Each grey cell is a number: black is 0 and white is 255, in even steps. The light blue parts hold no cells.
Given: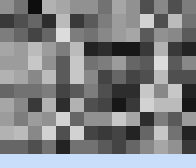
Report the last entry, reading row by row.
57
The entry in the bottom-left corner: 102
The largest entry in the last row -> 166
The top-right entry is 125
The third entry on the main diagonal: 68
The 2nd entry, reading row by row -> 114
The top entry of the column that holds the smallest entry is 14
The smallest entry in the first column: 57
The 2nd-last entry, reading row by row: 145
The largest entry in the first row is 178
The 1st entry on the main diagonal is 145
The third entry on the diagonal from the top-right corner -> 145
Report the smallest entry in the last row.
35
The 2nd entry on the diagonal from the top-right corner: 187
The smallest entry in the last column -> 23
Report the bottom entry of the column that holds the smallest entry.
79

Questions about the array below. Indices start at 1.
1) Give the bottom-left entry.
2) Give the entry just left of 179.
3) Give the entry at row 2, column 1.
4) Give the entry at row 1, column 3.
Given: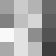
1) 169
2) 203
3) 129
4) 179

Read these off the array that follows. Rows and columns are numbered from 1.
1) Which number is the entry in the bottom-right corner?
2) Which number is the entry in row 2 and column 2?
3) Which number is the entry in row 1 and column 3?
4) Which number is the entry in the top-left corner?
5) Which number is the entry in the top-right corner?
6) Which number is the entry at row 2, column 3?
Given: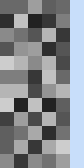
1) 158
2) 193
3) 158
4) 105
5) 105
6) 34

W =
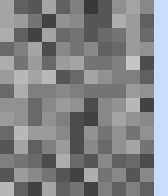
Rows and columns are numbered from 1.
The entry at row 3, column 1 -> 173
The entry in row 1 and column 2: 96
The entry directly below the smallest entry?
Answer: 86
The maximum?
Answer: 196
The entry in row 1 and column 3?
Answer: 86
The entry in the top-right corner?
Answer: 136
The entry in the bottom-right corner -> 96
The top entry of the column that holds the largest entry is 164
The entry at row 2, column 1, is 164
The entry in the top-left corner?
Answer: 164
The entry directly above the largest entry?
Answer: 155
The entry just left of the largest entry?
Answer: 127
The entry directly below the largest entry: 127
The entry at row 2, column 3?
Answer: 116
